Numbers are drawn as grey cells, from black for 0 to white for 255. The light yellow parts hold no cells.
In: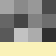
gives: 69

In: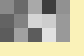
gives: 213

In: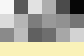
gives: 153

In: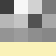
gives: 196

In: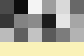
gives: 27

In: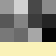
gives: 132

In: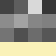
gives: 163
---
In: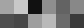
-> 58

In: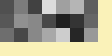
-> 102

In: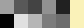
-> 108

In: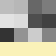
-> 65

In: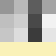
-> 242

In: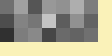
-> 99
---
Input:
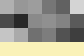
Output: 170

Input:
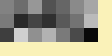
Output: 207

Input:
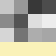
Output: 116

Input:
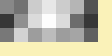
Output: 211

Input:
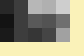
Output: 61

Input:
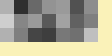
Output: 127
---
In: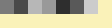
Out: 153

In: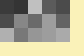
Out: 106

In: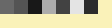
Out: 172

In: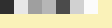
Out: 182

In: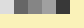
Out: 133

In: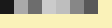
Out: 203

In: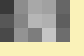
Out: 182

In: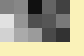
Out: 79

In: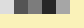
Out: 124
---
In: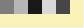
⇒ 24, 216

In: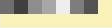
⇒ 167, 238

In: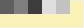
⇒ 60, 222

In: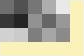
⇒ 146, 233

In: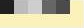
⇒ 206, 206

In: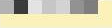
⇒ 198, 227

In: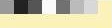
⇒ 250, 250

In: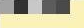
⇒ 200, 200
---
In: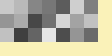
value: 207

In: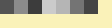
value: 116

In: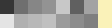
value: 96

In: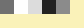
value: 34

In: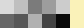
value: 157

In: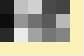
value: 75

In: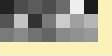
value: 238
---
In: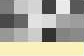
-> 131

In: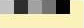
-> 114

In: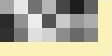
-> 105

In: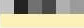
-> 176

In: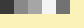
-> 244

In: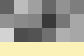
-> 175
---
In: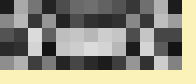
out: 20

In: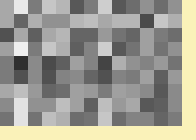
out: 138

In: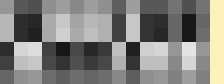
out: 136

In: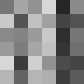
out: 68

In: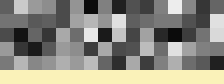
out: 121
